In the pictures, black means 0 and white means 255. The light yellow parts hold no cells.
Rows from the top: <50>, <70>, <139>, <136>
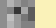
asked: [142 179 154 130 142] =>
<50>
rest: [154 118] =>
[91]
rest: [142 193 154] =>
[118  91]
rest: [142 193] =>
[154 118  91]
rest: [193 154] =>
[118  91]

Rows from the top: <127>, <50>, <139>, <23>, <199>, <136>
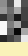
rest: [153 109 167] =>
[66]
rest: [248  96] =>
[  8 167]
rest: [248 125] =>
[167  53]
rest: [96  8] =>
[167]
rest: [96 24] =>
[66]

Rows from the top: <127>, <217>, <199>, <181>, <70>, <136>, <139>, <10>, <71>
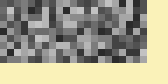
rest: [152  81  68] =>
[140 166  95  68 166  95  68  55 166 124  43  55 152 108 166]
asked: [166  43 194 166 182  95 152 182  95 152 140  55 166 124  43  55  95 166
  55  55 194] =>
<10>
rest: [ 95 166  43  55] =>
[140]

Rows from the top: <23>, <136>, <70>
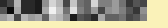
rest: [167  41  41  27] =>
[167 241 196 114 225 127  98 155  70 143 155 127  84  54 143]
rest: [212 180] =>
[ 70 196 114  98 212 127 127 155 114  54  84  70]
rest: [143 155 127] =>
[ 84  54 143]
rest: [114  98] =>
[212 127 127 155 114  54  84  70]
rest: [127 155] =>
[114  54  84  70]
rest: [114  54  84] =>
[70]

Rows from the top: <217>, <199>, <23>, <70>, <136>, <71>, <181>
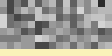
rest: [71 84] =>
[153 140 169  96 153 184 124 211 196]
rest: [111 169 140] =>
[ 96 169 184]

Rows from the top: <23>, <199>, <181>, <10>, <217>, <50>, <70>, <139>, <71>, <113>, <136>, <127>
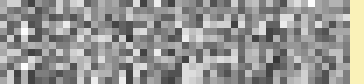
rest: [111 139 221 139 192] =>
[221 208  82 208  54 151 126 111 179 126  82  98 237 179 221 179 192 167
  98 126  98 167  67 111  67 179  98 167 126 167 167 111  98 111 179 139]
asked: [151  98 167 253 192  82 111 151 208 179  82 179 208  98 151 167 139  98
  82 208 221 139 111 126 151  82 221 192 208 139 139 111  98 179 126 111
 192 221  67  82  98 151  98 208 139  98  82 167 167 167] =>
<217>
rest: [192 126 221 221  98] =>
[192 151 111 167 167 192 221]
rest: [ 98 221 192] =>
[208 208  67 221 126 151 221  98  98 237 192 151 192 139 221 151  82 151
 111]
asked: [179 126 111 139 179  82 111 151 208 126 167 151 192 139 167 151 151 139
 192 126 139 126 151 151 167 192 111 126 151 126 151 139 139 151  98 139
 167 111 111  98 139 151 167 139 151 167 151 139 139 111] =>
<199>
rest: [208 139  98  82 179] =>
[151 126]
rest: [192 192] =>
[126]

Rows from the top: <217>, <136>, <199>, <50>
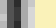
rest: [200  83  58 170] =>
[215]
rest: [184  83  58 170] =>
[215]
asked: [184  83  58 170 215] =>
<136>
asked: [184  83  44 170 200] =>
<217>
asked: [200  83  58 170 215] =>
<199>

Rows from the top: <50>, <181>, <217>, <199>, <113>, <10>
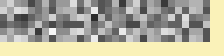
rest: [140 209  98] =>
[221 114 128 140]
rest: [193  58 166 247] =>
[140 140 209 221 166 114 193 153  98 233 153 193 153 179 153 221 209 153
  84 166 166  84]

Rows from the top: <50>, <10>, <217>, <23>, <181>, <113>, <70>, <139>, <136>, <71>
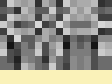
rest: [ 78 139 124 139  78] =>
[108 108]
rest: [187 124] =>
[ 93 108]

